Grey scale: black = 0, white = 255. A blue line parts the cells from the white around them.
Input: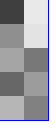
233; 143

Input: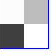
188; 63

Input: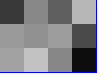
183; 157; 194

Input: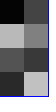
68; 185

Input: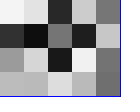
118; 30; 24; 186

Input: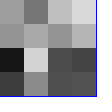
217; 148; 211; 61

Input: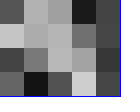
68; 111; 183; 19
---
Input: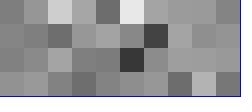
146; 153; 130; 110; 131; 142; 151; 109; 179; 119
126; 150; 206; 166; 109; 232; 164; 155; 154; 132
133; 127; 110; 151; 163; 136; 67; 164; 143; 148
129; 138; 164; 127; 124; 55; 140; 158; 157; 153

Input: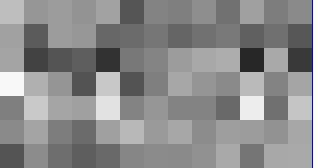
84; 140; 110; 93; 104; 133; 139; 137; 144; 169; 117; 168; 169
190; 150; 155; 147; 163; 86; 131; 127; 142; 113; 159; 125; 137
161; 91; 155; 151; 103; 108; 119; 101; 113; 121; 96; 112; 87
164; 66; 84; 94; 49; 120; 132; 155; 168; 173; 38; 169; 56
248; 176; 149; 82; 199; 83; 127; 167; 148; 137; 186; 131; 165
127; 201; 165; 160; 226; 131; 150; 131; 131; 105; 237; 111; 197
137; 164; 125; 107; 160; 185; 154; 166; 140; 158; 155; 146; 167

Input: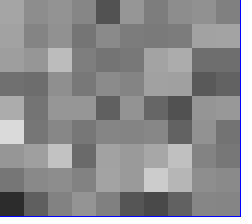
44; 95; 130; 148; 128; 85; 73; 97; 134; 133
165; 141; 147; 134; 82; 150; 125; 141; 145; 128
162; 132; 145; 117; 138; 124; 122; 124; 162; 163
158; 150; 188; 126; 116; 120; 163; 172; 110; 110
112; 109; 143; 120; 139; 132; 161; 160; 89; 98
172; 116; 150; 150; 96; 147; 102; 81; 149; 152
218; 118; 135; 119; 133; 132; 135; 98; 146; 115
150; 159; 194; 106; 162; 154; 167; 192; 131; 119
118; 137; 141; 130; 163; 154; 204; 182; 142; 138

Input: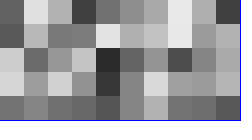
115; 132; 111; 104; 84; 133; 178; 114; 110; 87
98; 224; 177; 63; 113; 142; 169; 233; 174; 63
89; 184; 120; 124; 227; 176; 194; 231; 155; 177
204; 107; 151; 195; 42; 99; 147; 77; 133; 170
213; 157; 209; 146; 54; 133; 217; 160; 155; 181

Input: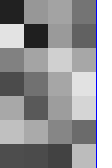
77; 75; 66; 188
33; 151; 163; 116
227; 31; 154; 97
129; 164; 208; 167
75; 113; 166; 226
168; 89; 157; 213
192; 170; 134; 107

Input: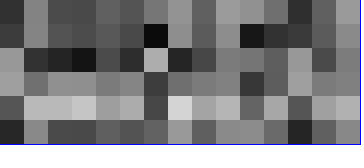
39; 137; 74; 73; 95; 83; 98; 153; 95; 138; 140; 106; 37; 96; 136
49; 131; 75; 73; 96; 84; 118; 147; 96; 155; 145; 111; 47; 96; 154
60; 132; 83; 76; 88; 73; 11; 142; 91; 141; 23; 50; 58; 91; 138
152; 50; 36; 20; 75; 45; 173; 37; 71; 123; 117; 94; 152; 74; 124
159; 112; 144; 143; 123; 133; 61; 111; 123; 129; 55; 93; 159; 123; 128
85; 185; 185; 197; 158; 172; 71; 212; 164; 181; 100; 167; 85; 160; 177
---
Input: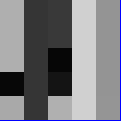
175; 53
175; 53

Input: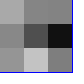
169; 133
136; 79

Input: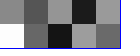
137; 85
253; 103

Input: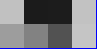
193; 27
157; 130

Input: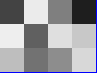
67; 235
238; 96

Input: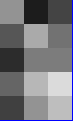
147; 28
86; 170
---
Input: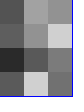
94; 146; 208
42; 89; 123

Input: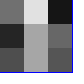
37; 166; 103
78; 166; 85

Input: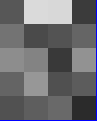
115; 74; 83
141; 131; 57

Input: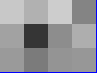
162; 53; 141
154; 123; 148

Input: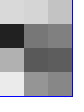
33; 119; 128
177; 89; 93

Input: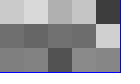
111; 102; 113
127; 130; 82

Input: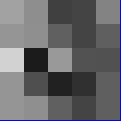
149; 143; 96
210; 27; 153

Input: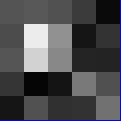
76; 236; 145
85; 210; 136
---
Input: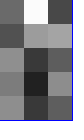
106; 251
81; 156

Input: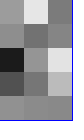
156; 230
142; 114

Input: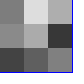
125; 221
138; 171

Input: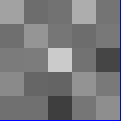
162; 109
111; 149

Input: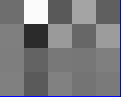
110; 251
127; 43

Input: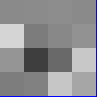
138; 139
213; 124
